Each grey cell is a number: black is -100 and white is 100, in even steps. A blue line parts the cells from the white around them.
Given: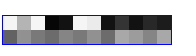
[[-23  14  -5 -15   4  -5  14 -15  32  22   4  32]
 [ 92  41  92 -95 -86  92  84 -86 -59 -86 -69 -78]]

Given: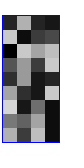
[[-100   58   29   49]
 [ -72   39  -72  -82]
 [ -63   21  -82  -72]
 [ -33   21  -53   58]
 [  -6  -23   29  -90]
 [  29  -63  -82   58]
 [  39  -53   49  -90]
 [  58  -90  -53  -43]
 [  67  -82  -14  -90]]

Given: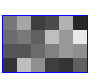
[[-59  49  12 -51 -59 -25]
 [-33 -33 -16   2  20  12]
 [-16  -6 -25  49  20  83]
 [ -6  30 -51 -41  40 -69]]

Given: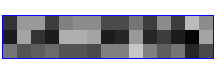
[[-78  29 -60 -78  37  37  29 -78 -70  20 -70 -52 -78 -96  29]
 [-60  20  20 -52   0  10  10 -42 -42  -8 -52  10 -52  47  10]
 [ -8 -34 -26 -16 -34 -34 -42   0   0  56   0 -26  -8 -70 -42]]

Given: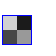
[[-44  20]
 [ 64 -79]]

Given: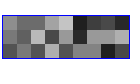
[[-35  -5 -35  37 -35   3   3 -76 -43]
 [ -5 -25  45 -43  20 -68  20  20  37]
 [ 11 -15 -15  28  54 -76 -51 -43 -68]]

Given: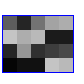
[[-96 -87 -87  54  45]
 [-71  18 -62 -52 -43]
 [-27 -71 -10  28  36]
 [ 54  36  45 -79 -79]]
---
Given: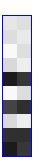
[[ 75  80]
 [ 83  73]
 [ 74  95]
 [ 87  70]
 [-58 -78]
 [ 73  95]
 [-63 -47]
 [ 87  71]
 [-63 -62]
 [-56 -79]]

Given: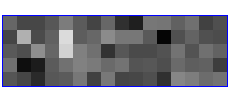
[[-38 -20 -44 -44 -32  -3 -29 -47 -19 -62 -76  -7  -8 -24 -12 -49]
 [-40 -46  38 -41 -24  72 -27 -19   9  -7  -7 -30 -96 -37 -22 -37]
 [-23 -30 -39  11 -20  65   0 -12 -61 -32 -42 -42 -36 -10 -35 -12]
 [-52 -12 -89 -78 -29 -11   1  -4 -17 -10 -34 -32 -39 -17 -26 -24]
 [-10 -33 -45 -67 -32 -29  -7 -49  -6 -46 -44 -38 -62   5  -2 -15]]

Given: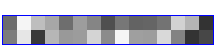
[[-60 -15  92  49  31 -14  23   4 -38  -7 -22 -21 -10  65  41]
 [-44  -3  80 -55  43  20  22  66   9  92  25  23  70   3 -60]]

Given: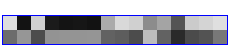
[[ 75  74 -85  63 -79 -84 -83 -86  33  70  63  10  29 -34  59  66]
 [ -6 -15  18 -40  15  16  16  17 -23 -27 -40  48 -23 -67 -41 -35]]

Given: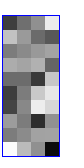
[[ 85 -51 -13  13]
 [-31  52  21 -16]
 [ 28  -3   8  20]
 [-21  35  29  39]
 [ 56 -15 -15 -55]
 [ 81 -52  -3  58]
 [ 69 -47   7  86]
 [ 14  22  -3 -65]
 [ 28  -3   9  27]
 [-91  98  47  13]]

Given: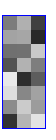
[[-50  -3  38]
 [-68  28  30]
 [ 58 -12 -11]
 [ -1 -36  40]
 [-27  83 -65]
 [ 27  74   6]
 [ 22  10  59]
 [ 78 -61  41]]
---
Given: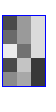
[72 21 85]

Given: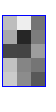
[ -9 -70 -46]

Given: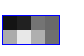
[-18  37]

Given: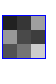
[ 25 -43 -36]

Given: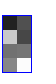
[-37  58]

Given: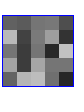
[-39  24  -8 -53 -22]
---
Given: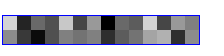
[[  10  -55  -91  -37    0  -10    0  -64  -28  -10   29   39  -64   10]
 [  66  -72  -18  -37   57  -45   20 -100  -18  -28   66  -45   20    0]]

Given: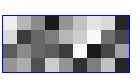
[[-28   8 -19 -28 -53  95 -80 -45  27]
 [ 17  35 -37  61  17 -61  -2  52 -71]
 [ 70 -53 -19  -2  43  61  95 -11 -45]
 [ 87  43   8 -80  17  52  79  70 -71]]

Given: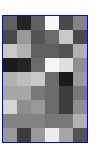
[[-80 -72 -16  93  76  11]
 [-43  20 -35 -16  57 -43]
 [-25 -72 -25  93 -43   3]
 [  3   3   3  -6  -6  39]
 [ 20 -53  20  85  30 -35]
 [ 30  30  -6 -16 -53  -6]
 [ 39  48  57 -16 -80  20]
 [ 57  39 -25 -25 -35  39]
 [ 67  11  20 -16 -53  11]]

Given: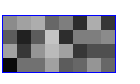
[[-93 -11 -11  26 -28 -19  17 -19]
 [-28 -74 -28  54 -65  -1  -1   9]
 [  9  26  36 -19  -1 -65  36 -57]
 [ 26 -57  17  46  26 -57 -38 -38]]

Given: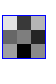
[[-19  -1 -71]
 [ 25 -98   8]
 [ 78 -55  42]]

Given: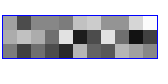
[[ -3 -50 -13 -40 -68  43 -22 -31  43  26   6]
 [ 26 -40   6   6  -3  51  60  16  16  68  97]
 [ 35  51  35 -13  77 -77 -40  77 -13 -86 -50]]

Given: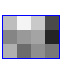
[[  4  20  29 -71]
 [ 38 -15  12  -6]
 [ 48  91  58 -42]]

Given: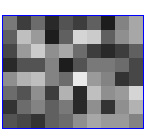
[[-68 -35 -35   3 -77 -35  -5  -5 -15 -44]
 [-60 -15   3 -25  -5 -68  12 -60  12  40]
 [-44  21  59  12  31 -15 -52 -68 -52 -25]
 [-35 -44 -60 -25 -15  12  31  21  21   3]
 [-25  50  21 -77 -25  67  59 -25  12  31]
 [-15 -35  12 -52  40 -68  50  12  21  67]
 [ -5 -52 -15 -68 -35 -52 -25 -77   3  31]
 [ 12  40  50   3 -15  83  21   3 -60 -44]]

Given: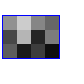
[[-44  42 -71  -3]
 [-27 -80 -52 -89]
 [ 14  60   5 -19]]
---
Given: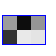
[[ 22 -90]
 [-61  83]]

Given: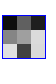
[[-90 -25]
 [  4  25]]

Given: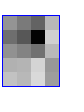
[[ 16  -4]
 [-14 -32]]

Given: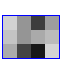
[[65 17]
 [54 17]]

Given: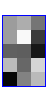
[[22 36]
 [24 95]]

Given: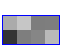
[[ 34  55]
 [-59  -1]]

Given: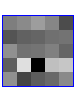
[[ -1   8]
 [-34 -24]]

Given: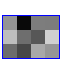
[[ 16 -93]
 [ 49 -14]]

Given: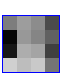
[[ -2  23]
 [-95  19]]
